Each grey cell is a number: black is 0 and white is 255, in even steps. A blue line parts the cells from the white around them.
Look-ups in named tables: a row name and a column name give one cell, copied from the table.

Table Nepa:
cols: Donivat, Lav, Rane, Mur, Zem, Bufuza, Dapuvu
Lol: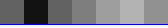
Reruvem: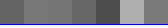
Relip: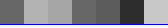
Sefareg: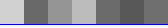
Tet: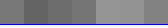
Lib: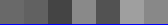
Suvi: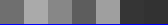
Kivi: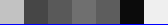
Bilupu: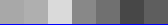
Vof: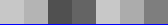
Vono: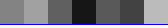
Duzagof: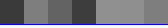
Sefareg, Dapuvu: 111
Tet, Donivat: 119
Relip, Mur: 103
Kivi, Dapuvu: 239
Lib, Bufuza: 159
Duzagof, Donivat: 58
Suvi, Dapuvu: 50
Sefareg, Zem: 106
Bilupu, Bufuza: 71
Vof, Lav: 180
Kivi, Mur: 111
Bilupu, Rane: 218
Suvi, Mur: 93
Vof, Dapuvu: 126
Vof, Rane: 80

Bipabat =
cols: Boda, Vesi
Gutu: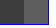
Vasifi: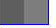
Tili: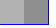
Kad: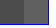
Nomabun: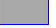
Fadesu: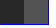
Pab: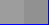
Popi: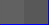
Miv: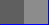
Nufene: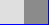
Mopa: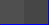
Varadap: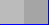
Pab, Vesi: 145
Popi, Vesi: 88
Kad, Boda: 76
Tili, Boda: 179
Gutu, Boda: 61
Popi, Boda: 97
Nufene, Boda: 223
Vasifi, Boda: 94
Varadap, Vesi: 165
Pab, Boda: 157
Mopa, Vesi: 70
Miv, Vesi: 140
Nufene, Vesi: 139
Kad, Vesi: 96

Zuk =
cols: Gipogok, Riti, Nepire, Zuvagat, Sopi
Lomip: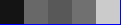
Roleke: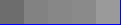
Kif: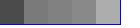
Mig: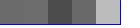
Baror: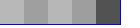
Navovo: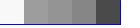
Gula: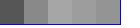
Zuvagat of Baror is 158
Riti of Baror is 159
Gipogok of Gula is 86
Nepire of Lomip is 88
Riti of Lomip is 104
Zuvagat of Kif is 137
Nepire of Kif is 129
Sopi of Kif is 173
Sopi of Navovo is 74
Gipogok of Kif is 75
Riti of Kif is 122
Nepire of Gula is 166
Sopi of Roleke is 154
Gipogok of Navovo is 248
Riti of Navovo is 157
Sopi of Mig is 188
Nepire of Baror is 183
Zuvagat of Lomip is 112
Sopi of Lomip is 203
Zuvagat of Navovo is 134
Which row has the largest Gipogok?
Navovo

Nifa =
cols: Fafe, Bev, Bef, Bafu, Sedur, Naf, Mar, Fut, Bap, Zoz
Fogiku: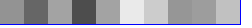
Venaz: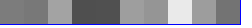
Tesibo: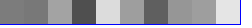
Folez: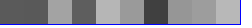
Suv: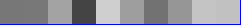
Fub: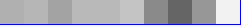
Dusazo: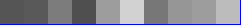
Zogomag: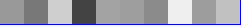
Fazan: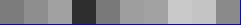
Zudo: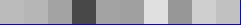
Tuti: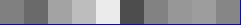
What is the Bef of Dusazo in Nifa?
124
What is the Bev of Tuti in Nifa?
106
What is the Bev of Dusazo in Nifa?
89
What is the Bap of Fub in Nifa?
151
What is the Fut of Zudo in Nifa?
150
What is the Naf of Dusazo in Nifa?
210
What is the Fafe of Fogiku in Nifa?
147
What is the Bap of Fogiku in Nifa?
157
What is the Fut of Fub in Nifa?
101
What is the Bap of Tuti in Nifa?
157
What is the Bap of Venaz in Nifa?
157
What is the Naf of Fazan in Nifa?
158
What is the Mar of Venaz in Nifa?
149
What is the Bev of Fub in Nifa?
182
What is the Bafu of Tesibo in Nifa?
79

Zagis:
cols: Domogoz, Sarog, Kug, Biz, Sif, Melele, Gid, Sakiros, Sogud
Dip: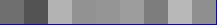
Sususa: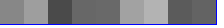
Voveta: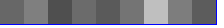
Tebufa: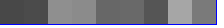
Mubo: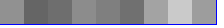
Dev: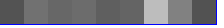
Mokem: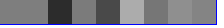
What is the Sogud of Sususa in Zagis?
99
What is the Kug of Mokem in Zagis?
44
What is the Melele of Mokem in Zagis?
172
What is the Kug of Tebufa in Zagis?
143
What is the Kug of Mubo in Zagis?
110
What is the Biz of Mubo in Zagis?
140
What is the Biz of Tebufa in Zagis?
139

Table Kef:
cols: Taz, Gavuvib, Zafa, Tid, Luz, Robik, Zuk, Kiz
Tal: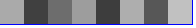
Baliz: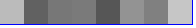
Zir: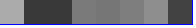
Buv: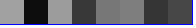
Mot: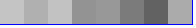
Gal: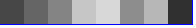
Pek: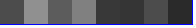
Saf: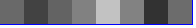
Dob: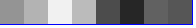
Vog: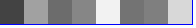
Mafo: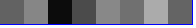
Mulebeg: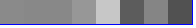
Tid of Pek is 128
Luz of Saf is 194
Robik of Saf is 130
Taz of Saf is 105
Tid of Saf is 129
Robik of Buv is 126
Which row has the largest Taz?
Mot

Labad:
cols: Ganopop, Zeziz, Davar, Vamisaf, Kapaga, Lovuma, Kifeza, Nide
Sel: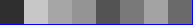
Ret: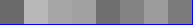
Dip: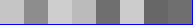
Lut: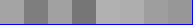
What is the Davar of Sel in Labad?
166
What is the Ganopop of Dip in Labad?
197
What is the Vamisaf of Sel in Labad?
148
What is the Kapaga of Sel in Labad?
83
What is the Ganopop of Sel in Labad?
47
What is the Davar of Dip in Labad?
205
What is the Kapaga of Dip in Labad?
111
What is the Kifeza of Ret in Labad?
155
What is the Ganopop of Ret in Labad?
105
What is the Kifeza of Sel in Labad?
163
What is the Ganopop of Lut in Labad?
164
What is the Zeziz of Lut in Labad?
125
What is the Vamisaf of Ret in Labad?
161
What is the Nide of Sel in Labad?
106
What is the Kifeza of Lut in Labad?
158
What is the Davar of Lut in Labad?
160
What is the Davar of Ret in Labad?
165
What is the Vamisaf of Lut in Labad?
118
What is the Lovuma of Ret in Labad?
130
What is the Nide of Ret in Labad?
123

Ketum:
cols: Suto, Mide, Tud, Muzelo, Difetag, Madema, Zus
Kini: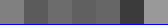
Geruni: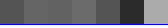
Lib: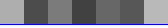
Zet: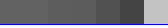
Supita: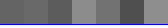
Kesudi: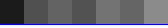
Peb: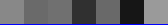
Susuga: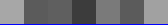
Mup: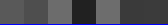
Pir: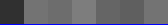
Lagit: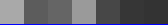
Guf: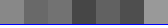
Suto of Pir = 48
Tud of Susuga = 95
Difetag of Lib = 103
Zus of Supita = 142
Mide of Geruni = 101
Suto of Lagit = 169
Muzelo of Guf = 70
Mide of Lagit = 92
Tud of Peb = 112
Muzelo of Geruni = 107
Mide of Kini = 90
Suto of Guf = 136

